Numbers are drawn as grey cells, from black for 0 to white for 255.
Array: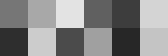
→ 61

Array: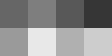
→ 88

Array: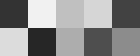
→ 214

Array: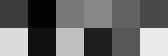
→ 97

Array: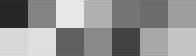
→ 108

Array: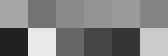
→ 154

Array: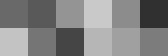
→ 140
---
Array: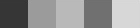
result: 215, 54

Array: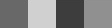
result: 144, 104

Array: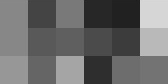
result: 214, 151

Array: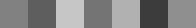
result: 143, 129

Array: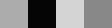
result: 136, 172

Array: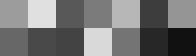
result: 149, 103

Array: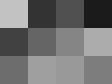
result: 27, 109

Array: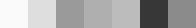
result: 139, 250

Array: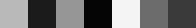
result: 58, 185
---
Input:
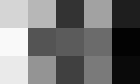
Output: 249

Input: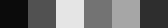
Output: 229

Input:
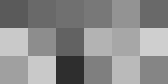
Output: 207

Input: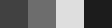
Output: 222

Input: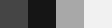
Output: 241

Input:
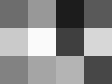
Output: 250
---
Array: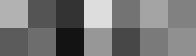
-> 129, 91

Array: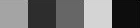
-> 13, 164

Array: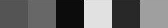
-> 159, 84

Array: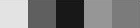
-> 123, 227

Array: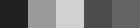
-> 99, 32

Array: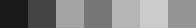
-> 148, 26

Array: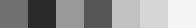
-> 244, 112
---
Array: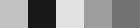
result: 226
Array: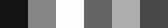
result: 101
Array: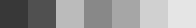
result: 166
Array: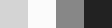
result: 251
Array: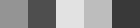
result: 226
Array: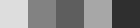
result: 94
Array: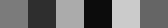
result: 12
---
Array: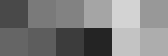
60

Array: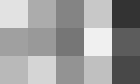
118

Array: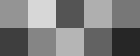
181

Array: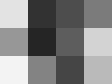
93

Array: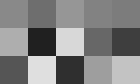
216

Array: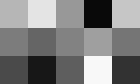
130

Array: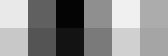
19
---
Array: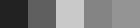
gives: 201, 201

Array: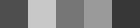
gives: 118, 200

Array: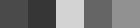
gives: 211, 211

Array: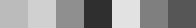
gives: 47, 226

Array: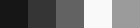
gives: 98, 249

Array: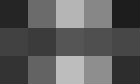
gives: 85, 189

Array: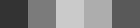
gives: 202, 202
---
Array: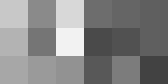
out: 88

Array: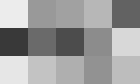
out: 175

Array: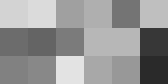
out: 168

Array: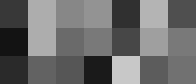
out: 200

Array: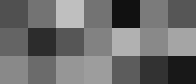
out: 92

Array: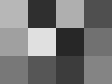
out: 86

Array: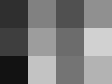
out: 195

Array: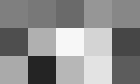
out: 183

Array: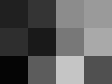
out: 92

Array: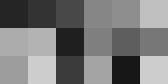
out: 164
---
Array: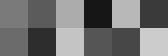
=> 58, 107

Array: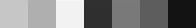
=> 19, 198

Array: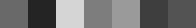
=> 83, 105

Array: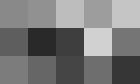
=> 197, 124

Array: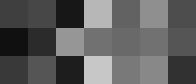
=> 77, 57

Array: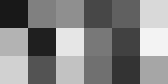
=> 217, 209

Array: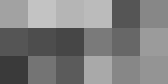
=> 135, 58

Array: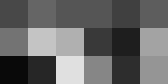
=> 93, 9
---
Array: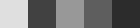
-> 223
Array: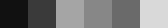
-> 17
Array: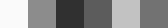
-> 250
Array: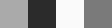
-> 170
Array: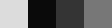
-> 220
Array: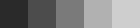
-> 42
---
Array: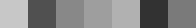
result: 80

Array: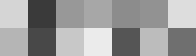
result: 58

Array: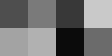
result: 122

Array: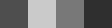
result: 202

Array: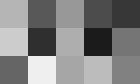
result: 88

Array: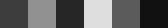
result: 145

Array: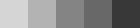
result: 179

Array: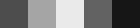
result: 165

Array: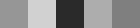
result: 209
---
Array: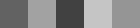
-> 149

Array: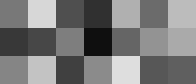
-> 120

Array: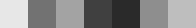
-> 142

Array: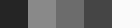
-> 108

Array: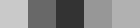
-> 151

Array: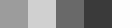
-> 156

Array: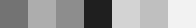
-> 173

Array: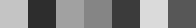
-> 133

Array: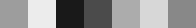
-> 157
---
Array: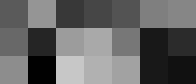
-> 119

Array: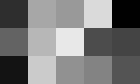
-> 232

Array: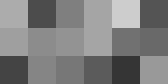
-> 165

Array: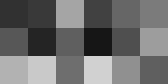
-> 22

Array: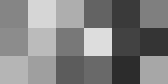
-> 221

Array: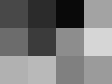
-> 59

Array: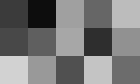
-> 167
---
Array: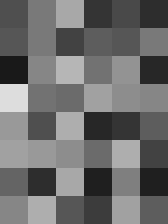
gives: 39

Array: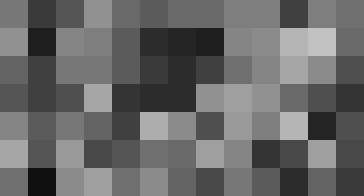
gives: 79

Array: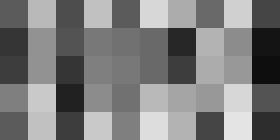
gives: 14

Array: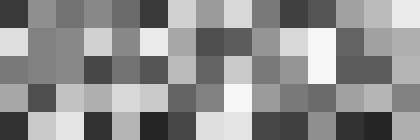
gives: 181

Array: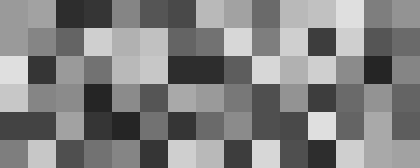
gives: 133

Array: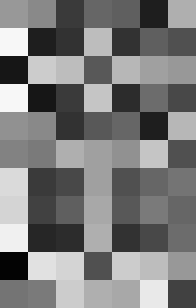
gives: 152
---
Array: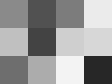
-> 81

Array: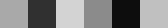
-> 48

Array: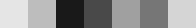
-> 189

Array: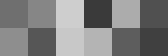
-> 134

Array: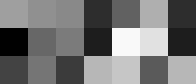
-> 144

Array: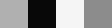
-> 8

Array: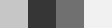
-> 54

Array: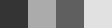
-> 171

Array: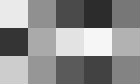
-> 144

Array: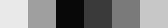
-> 159
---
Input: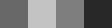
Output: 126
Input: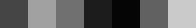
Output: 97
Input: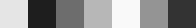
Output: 148
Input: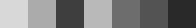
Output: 83
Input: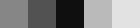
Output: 186
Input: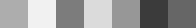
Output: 59
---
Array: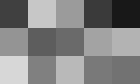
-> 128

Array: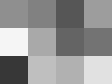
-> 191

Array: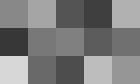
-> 105

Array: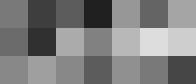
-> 159

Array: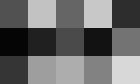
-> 158

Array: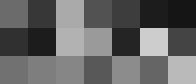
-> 126

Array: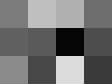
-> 71
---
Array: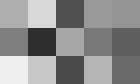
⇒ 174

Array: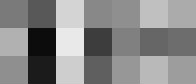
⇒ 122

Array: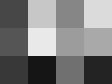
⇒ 71

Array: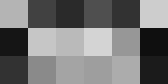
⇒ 180

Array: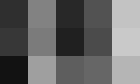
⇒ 47

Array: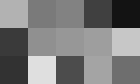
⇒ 178

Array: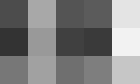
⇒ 76

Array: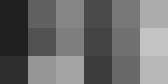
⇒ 32
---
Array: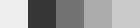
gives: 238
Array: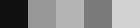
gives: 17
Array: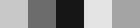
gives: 200
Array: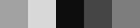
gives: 162
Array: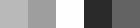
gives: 185
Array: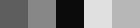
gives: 94
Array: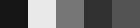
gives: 22
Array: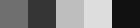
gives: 111
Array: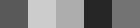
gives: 89
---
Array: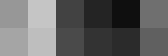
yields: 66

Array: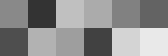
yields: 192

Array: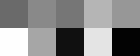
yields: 118

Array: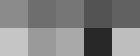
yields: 118

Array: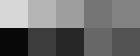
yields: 158

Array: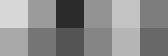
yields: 43

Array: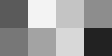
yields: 196

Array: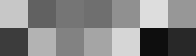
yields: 117
